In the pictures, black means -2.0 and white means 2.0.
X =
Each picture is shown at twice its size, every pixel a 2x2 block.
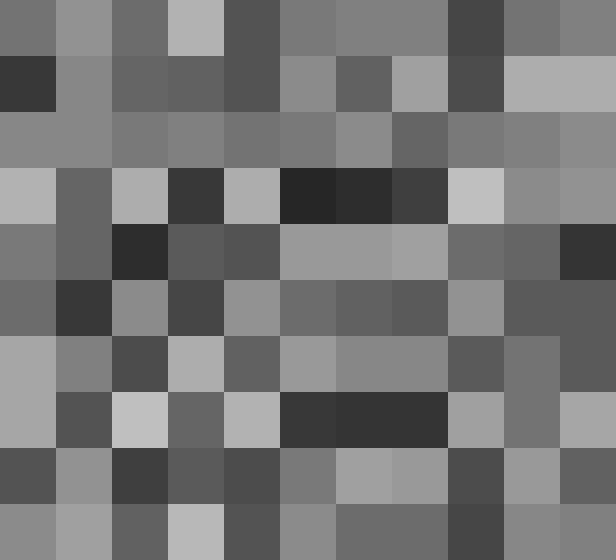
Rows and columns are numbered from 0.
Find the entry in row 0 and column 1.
0.3
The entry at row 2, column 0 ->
0.1
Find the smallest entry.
-1.4
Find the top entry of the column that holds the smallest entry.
-0.1
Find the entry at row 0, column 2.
-0.3
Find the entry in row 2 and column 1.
0.1
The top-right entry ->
0.0
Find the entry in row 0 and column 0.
-0.2
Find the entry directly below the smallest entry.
0.4
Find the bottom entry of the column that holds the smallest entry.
0.2
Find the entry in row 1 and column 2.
-0.4
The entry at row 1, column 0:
-1.1
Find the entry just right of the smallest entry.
-1.3
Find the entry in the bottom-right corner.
0.0
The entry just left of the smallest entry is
0.7
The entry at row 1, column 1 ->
0.1
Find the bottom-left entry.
0.2
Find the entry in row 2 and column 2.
-0.1

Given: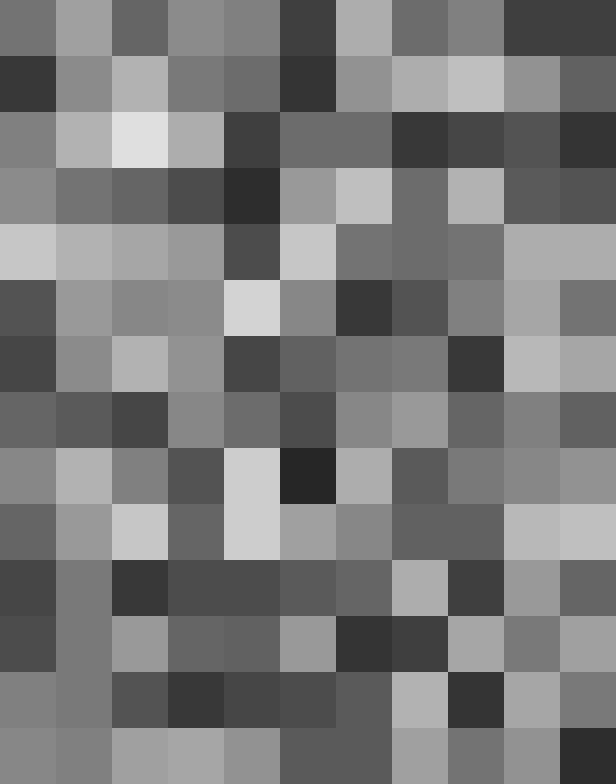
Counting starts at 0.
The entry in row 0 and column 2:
-0.4
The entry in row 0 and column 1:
0.5
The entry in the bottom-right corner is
-1.3
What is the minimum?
-1.4
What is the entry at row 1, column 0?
-1.1
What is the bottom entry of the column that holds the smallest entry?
-0.6
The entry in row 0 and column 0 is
-0.2
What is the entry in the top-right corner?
-1.0
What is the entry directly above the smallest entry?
-0.8
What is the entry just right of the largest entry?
0.7
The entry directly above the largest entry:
0.8
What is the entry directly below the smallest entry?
0.5
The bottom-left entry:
0.1
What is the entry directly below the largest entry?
-0.4
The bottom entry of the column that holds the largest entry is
0.5
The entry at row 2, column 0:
0.0
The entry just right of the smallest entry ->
0.7
